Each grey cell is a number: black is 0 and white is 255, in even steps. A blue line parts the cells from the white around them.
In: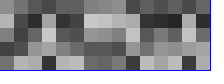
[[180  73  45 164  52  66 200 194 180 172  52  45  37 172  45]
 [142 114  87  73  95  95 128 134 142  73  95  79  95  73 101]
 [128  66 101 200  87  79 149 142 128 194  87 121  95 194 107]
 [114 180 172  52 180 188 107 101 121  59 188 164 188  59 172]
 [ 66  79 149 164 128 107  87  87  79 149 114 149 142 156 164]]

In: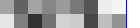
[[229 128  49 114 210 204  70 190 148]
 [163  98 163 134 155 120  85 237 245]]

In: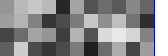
[[157 179 130  54  75 123 199 142 191 115  46]
 [149 185 199 185  39 164  83 108  89 136 101]
 [ 95 205  75  54  75 123  31 108 172  69 157]
 [ 69 108 164 149  62 179  83 219 233 213 130]]

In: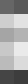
[[206 226]
 [200 234]
 [187 219]
 [165 179]
 [102  89]
 [ 69  61]]

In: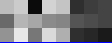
[[188 203  11 211 196  47  61  68]
 [147 232 119 218 175  47  39  26]
 [105 181 167 139 133  84  76  68]]

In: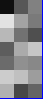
[[226 163 122]
 [204 192 157]
 [184 114  79]
 [177  71 100]
 [107 144 136]
 [ 93 171 198]
 [ 15  87 129]]
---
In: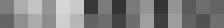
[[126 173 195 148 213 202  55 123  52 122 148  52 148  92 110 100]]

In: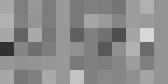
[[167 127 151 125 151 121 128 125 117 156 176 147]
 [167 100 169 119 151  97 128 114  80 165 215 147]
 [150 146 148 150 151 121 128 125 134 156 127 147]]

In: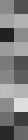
[[136  81]
 [ 33 139]
 [122  80]
 [188 179]
 [110  61]]

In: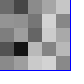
[[107  70 139 166 198]
 [126 158 101 204 169]
 [138 158 202 211 137]]

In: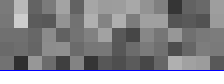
[[122 185  99 123 163  98 166 156 157 168 147 128  53  98 105 158]
 [112 112 103 139  97 115 129 162  89  70 135 118 151 112 121 124]
 [114  47 151 108  63 131  53  87  78  91  71 102 176 161 156  88]]

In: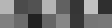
[[182  75  82 180  97  53 193  47]]

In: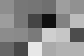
[[142 119 117 111 158 145]
 [140 138 122 207 198  76]]
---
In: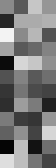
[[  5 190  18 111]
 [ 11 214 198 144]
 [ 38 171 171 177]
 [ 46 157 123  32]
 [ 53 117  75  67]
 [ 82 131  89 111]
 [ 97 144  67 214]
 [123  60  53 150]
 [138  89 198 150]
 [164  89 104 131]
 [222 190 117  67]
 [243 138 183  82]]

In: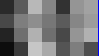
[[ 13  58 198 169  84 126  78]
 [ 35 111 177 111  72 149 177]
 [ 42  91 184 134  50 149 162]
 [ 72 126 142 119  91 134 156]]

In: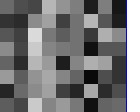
[[ 37 106 139 161  64  37 168  43  78]
 [ 51  43 139 161  64 114 182  86  29]
 [ 86  64 218 120  93 114  57 175 139]
 [ 93  70 202 133 154 120  16 100 106]
 [100  43 182 154  29 133 175 161  51]
 [106  78  70 182 147 126  29 126  22]
 [139  70 202 133 120 114  16  86  86]
 [154  93 147 168 133 100   9  78  51]]

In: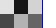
[[ 71 179 101]
 [226  22 211]]

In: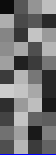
[[ 12  87 148 190]
 [ 46 154 190  25]
 [ 59 182 119  40]
 [ 67 196  99  93]
 [ 79 182  59  99]
 [113 160  25 126]
 [133  52 196 154]
 [141 168  79 182]
 [160  32  59 119]
 [174  73  87  40]
 [204 196 168  40]]

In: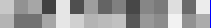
[[180 114 114 166 230 208 180 187 193  87 152 140 242 146 172]
 [200 146 166  65 230  79 158 100 128  71 134 122 222 106 236]]
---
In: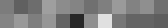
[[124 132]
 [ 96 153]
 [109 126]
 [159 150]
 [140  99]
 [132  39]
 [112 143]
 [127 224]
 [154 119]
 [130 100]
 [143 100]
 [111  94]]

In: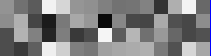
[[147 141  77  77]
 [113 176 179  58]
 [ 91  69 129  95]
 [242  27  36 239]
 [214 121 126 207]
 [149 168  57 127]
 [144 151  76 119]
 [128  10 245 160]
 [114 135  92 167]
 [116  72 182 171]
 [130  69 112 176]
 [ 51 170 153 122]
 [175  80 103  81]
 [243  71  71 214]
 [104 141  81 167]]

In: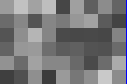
[[155 107  84  99 146  63]
 [193 135 142 151 107  80]
 [162  84 181 154 162 143]
 [190 134 133 110 135  60]
 [ 70 122  74  92 135 154]
 [160 151  72  96 105 119]
 [ 95 162  73  83  74 143]
 [140  91  71  81 108 201]
 [100  67 132 107 171 140]]

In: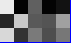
[[235  37 216]
 [  2 201  51]
 [ 96  89 122]
 [  3  84  78]
 [ 18 160 119]]

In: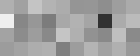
[[176 239 163 156]
 [161 135 140 163]
 [196 151 157 173]
 [179 124 137 176]
 [172 168 197 127]
 [149 178 176 157]
 [150 165 146 180]
 [142  49 137 162]
 [158 171 191 176]
 [171 187 138 153]]

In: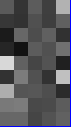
[[ 90  55  27  38 216  50 174 121 103]
 [ 52  50 103  18  97 124  85 124 103]
 [ 92  80  77  92  69  81  87  73  69]
 [ 63  62  96  81  83  50  78  75  83]
 [178  96  49 112  32 192  43  92  97]]

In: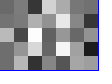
[[106 115 186 110 110]
 [124 122  73 149 183]
 [ 54 176 253 216  50]
 [210 146  97 102 134]
 [171 232 151 245  85]
 [119 135 104 161 166]
 [113  54 147  28 158]]
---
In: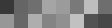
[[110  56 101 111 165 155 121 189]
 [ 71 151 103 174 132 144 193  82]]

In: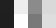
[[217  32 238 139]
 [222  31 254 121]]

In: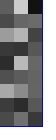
[[ 18  94 204]
 [107  74 103]
 [ 67 156 180]
 [ 87  57  53]
 [103  44 185]
 [100  80  92]
 [101 168 139]
 [ 88  60  44]
 [ 57  74 112]]

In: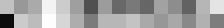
[[228 193 152 170 243 204 159  80 156 104 121 102 162 141  98 182]
 [125  13 203 188 253 214 173 123 183 183 195 169 151 168 137 177]]

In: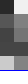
[[240  41]
 [128  86]
 [116  67]
 [ 69  69]
 [131 203]]

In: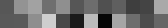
[[169  87 147 162 111 143  86 109  80  95  62  68]
 [102  89  90 142 206  72  26 187   6 165 109  76]]
